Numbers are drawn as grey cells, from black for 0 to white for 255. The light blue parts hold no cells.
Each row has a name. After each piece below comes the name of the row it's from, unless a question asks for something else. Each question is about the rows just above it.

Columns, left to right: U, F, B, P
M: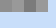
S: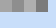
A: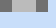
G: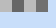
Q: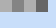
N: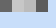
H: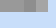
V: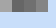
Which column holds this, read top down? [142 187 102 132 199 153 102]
F
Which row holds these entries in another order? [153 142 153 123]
M
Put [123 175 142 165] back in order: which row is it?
S
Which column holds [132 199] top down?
F

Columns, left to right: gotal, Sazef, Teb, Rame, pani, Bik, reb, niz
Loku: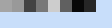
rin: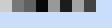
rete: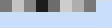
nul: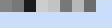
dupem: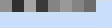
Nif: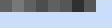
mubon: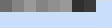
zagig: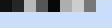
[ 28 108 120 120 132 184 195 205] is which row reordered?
nul
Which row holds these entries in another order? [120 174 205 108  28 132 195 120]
rete
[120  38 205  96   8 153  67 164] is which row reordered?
Loku
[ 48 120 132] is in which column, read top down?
Sazef
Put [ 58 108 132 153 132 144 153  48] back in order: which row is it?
mubon
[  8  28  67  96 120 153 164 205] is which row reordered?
rin
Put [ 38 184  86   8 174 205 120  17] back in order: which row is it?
zagig

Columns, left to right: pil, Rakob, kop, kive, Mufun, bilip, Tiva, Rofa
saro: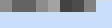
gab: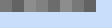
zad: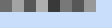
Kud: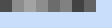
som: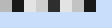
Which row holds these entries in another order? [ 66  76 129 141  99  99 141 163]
saro
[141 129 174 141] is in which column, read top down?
kive

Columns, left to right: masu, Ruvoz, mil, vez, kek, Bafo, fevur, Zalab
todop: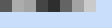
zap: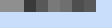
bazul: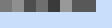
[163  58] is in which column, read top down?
mil
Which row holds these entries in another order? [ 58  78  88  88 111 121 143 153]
bazul
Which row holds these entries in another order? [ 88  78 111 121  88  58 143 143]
zap
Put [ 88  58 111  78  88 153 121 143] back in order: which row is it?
bazul
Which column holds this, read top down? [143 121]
masu
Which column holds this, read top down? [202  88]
Zalab

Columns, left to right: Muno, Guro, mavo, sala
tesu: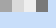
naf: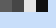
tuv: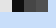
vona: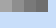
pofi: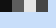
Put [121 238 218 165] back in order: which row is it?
tesu
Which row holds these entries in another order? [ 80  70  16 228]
tuv
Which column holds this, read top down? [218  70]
Guro
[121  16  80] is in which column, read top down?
sala
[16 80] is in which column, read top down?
sala
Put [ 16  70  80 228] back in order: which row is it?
tuv

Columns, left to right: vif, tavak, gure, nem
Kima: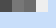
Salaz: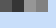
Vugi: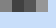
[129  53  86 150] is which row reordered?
Salaz
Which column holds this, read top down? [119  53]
tavak
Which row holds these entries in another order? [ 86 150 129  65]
Vugi
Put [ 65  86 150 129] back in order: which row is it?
Vugi

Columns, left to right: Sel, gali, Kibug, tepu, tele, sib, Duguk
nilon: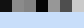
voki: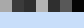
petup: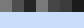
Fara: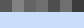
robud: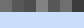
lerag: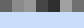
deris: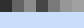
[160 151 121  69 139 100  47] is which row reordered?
deris
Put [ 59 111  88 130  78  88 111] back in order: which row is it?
robud

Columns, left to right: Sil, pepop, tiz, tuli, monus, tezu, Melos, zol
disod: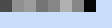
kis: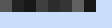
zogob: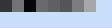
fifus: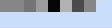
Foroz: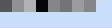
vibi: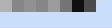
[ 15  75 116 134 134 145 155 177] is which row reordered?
vibi
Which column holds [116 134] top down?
pepop
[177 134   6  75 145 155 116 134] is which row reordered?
disod
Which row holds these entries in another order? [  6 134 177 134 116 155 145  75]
disod
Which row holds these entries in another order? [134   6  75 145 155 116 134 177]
disod
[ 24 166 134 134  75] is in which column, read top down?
zol

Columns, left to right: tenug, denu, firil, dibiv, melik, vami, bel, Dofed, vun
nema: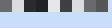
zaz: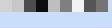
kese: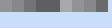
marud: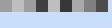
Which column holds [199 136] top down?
denu
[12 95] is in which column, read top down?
dibiv

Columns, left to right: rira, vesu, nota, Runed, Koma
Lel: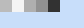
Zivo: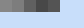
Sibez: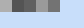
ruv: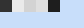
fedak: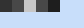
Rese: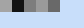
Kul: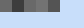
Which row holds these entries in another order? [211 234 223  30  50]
ruv
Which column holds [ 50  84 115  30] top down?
Koma

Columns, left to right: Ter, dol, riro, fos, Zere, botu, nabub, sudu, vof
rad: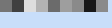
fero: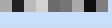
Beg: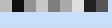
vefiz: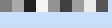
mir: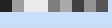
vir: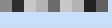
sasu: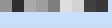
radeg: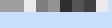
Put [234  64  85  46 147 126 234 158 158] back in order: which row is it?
radeg
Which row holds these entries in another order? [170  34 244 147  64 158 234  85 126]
vefiz
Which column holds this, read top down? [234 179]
fos
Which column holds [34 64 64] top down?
sudu
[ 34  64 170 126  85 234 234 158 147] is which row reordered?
mir
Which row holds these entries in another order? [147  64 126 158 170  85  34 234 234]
mir

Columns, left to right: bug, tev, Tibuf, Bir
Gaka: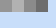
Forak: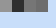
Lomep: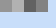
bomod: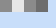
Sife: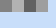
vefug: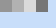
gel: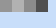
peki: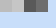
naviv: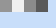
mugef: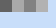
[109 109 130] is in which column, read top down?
Bir
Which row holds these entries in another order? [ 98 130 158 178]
Sife
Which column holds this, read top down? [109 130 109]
Bir
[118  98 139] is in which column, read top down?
Tibuf
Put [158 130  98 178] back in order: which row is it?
Sife
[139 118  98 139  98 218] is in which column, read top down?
Tibuf

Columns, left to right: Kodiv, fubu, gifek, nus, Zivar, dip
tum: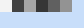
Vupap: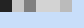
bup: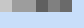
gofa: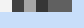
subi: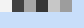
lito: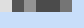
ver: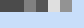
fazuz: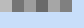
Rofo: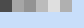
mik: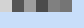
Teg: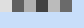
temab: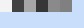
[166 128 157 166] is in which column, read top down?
gifek
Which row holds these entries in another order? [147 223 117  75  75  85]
lito

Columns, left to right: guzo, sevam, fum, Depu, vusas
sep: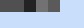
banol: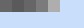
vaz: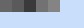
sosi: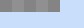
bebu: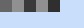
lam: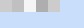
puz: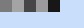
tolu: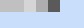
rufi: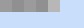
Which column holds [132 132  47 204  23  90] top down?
vusas
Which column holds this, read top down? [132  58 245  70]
fum

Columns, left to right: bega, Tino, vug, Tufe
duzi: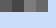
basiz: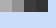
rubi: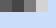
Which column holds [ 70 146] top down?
Tino
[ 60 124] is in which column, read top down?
vug

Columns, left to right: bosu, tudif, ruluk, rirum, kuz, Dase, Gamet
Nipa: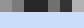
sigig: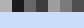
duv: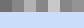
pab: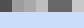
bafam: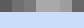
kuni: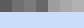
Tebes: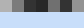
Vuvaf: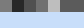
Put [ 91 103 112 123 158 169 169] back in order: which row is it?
bafam
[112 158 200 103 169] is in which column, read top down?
kuz
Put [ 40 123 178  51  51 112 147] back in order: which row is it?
Tebes
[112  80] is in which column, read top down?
bosu
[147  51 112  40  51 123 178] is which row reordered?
Tebes

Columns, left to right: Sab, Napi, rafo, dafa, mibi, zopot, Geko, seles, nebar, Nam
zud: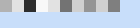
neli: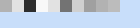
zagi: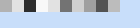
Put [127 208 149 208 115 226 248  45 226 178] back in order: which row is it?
zud
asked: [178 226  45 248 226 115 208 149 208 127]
zud
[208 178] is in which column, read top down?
nebar
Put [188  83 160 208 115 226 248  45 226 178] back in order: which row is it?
zagi

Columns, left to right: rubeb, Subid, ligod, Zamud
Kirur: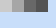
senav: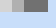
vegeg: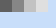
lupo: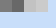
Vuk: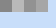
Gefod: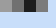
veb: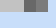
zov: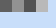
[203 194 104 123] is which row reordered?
lupo
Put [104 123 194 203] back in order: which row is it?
lupo
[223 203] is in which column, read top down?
Zamud
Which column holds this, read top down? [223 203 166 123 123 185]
Zamud
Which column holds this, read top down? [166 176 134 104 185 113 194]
Subid
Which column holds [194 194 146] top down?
ligod

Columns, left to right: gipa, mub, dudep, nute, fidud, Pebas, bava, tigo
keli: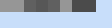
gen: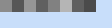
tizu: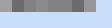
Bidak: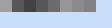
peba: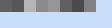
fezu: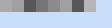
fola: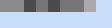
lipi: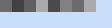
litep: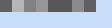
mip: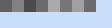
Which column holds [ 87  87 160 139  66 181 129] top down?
mub
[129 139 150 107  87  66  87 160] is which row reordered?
Bidak
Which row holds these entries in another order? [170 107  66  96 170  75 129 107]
lipi
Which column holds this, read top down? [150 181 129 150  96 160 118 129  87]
Pebas
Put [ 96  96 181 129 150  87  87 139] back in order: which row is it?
litep

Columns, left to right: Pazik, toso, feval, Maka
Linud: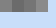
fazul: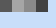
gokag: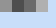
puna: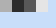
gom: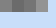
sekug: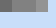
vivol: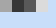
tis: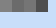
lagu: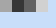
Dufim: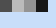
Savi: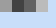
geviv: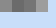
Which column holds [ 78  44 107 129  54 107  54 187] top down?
toso
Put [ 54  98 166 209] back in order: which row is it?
lagu
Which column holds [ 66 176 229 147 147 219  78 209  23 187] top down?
Maka
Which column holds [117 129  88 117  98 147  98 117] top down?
feval
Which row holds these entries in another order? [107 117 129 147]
gom
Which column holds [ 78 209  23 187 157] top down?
Maka
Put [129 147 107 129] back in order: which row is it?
sekug

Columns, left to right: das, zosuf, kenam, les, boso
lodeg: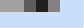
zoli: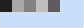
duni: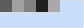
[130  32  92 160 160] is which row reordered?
lodeg
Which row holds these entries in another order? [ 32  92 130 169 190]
zoli
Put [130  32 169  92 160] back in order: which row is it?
duni
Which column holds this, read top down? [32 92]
das

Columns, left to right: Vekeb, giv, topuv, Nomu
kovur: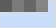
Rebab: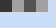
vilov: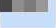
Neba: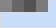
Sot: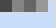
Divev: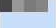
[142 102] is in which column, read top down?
giv
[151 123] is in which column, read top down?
Nomu
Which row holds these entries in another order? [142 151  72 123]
vilov
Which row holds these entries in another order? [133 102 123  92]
kovur
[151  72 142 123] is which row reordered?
vilov
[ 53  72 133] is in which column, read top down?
Vekeb

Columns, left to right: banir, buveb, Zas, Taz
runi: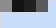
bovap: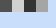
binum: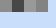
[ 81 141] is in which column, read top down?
banir
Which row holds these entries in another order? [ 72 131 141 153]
binum
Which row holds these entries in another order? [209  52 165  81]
bovap
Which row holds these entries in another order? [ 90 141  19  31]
runi
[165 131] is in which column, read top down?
Taz

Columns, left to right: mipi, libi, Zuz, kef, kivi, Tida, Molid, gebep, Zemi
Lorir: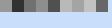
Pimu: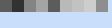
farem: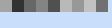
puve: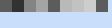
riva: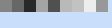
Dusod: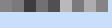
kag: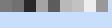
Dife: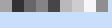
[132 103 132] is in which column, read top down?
Zuz
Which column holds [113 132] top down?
Zuz

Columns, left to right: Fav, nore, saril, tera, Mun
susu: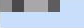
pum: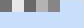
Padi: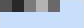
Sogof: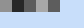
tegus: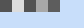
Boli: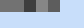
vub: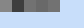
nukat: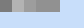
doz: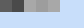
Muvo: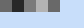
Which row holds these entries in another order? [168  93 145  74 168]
susu
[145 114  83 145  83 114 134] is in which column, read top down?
Fav
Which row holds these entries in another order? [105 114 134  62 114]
vub
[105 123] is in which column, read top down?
saril

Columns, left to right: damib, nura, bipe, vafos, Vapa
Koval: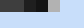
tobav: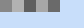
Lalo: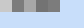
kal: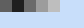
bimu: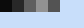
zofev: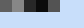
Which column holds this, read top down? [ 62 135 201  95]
damib
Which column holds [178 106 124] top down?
Vapa
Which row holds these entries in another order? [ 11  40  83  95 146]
bimu
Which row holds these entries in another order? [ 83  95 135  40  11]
zofev
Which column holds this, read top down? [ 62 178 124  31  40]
nura

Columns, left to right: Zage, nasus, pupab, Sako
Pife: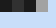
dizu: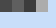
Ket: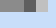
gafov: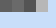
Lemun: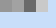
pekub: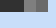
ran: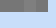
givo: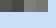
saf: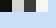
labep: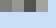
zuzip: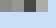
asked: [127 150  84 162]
labep
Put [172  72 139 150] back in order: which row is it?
zuzip
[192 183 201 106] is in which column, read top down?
Sako
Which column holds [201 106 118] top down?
Sako

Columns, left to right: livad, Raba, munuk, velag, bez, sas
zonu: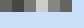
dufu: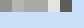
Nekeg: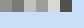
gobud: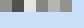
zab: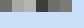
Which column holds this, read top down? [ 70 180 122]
Raba
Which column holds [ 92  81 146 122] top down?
sas

